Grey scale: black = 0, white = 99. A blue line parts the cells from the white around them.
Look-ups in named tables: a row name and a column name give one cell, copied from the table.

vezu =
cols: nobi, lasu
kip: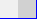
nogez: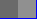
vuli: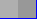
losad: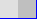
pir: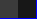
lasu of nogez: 56
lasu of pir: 9
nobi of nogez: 41
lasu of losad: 74
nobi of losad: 87
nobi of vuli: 68
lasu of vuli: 59
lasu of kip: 81

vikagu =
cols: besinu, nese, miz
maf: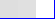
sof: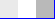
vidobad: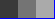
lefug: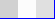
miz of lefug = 87
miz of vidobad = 66
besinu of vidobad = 22
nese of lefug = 98
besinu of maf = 86
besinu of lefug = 81
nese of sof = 99
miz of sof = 72
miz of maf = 99
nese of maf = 87
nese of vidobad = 45
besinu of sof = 91

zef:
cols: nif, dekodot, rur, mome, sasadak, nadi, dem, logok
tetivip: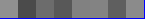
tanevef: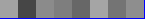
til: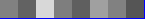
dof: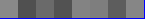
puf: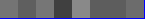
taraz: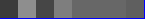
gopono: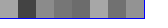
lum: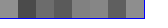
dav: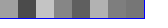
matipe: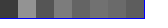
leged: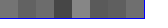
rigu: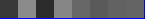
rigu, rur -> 17
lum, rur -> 42
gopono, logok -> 57
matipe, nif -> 23
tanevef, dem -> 45
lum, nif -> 56
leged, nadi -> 35
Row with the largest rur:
til

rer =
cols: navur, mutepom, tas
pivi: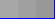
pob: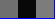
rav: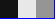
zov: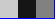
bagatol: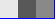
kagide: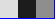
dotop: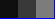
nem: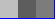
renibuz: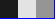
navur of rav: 7
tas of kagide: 55
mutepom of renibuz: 88
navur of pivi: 65
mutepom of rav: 90
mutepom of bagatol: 34

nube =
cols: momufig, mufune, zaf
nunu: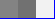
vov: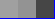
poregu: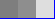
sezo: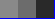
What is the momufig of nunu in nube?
51
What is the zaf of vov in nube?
27
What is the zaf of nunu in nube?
94
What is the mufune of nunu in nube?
44
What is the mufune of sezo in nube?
42
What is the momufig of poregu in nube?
49
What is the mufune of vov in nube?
57
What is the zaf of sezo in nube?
16
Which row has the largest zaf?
nunu

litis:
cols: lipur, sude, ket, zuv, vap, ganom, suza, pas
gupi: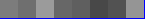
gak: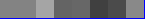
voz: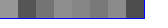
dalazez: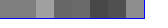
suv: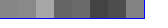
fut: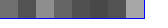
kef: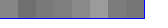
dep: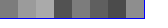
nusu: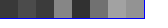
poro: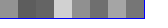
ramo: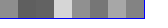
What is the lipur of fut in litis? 43
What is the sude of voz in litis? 33
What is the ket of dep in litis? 66
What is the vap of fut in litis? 31
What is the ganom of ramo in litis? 46
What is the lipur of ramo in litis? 55
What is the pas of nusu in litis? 57
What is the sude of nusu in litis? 29
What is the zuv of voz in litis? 55
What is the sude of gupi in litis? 43
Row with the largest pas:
fut

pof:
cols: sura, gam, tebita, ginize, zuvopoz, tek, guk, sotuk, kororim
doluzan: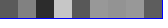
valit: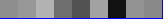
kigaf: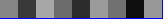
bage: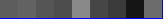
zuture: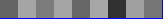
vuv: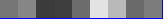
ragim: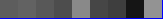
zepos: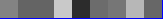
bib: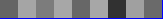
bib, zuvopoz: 40
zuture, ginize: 64
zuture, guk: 19
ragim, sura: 36
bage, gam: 38
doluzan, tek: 59
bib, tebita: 48
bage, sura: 36
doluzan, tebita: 17
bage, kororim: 42
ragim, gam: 38
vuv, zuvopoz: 42
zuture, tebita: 48
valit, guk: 7
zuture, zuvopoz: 40
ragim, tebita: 34
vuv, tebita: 23
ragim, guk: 24
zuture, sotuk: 62
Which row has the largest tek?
vuv

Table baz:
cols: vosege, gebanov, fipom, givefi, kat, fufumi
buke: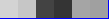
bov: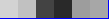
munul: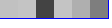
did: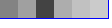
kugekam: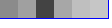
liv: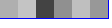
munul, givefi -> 76
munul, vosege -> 75
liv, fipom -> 26
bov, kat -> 61
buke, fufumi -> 62
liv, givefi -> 56

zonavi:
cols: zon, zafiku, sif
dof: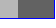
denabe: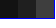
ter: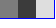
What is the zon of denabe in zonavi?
7
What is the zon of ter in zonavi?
48
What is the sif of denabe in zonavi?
24
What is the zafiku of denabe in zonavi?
12
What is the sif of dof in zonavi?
38
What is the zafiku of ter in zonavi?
23
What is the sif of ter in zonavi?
86
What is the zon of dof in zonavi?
71
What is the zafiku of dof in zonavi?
38

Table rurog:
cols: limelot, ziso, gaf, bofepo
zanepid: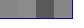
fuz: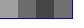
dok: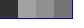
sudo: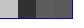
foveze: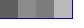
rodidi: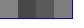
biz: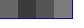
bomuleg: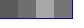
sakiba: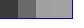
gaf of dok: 56
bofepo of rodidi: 49
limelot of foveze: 37
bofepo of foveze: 72
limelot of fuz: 62
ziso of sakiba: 41
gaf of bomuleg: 65
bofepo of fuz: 44
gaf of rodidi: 35
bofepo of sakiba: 63
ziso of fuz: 42
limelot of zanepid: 52
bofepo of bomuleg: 45
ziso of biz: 23
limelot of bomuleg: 35
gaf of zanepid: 35
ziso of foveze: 54
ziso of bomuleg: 43

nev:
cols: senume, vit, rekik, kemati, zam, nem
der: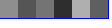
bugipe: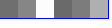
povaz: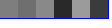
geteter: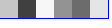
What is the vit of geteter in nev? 25
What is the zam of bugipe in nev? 48
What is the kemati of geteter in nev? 57
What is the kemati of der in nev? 18
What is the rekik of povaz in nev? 53
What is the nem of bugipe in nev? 68
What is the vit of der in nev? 33
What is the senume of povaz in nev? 49
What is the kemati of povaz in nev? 16
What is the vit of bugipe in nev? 52
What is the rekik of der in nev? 45
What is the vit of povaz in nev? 43
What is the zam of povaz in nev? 60
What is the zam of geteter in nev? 42
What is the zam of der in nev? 68
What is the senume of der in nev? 55

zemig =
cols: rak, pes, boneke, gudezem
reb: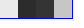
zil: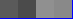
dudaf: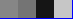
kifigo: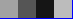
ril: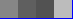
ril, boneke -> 32
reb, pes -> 17
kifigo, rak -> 63
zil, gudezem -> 53
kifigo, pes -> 33
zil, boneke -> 56
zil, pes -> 29
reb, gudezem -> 77
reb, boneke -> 20
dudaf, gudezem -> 77
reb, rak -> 91
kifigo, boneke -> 8
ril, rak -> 52
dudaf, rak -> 52
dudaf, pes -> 45
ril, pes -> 37
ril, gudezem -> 73
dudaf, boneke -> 8
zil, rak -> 35

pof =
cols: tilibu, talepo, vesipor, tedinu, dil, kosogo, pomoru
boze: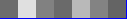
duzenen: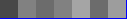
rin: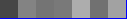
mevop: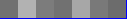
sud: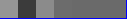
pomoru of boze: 39
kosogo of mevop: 47
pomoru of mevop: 42
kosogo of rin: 44
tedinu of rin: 47
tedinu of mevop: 44
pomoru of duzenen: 61
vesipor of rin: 45
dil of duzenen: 64
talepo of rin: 51
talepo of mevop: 69
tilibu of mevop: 44
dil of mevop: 65
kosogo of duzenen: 42
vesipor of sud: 54
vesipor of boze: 50
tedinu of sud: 42
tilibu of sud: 58
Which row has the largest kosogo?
boze

